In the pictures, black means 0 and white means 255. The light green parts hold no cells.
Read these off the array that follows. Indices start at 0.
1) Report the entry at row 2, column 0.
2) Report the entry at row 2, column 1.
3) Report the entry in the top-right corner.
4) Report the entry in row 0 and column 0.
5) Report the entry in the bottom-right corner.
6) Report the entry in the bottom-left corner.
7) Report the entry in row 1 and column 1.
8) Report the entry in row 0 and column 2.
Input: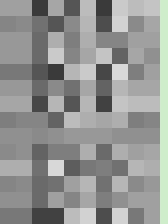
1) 152
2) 152
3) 196
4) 159
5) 159
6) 120
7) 138
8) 58

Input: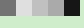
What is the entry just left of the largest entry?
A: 114
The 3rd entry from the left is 192
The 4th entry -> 170

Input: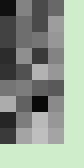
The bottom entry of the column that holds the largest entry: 192
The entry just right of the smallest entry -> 137
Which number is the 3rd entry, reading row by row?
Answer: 74
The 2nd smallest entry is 16
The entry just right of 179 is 151
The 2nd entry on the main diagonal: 110
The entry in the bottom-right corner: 164
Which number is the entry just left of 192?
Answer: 164
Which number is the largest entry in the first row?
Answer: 131
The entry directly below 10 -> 185
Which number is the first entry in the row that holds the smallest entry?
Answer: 172

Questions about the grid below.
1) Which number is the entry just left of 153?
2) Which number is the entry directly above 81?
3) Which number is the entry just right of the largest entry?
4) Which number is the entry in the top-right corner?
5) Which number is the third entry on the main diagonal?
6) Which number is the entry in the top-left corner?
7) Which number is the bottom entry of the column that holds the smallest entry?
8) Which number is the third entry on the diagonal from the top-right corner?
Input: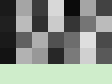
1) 179
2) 202
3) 75
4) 67
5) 173
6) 25
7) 122
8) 109

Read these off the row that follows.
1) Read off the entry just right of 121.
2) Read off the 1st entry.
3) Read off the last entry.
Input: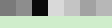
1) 141
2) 121
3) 183
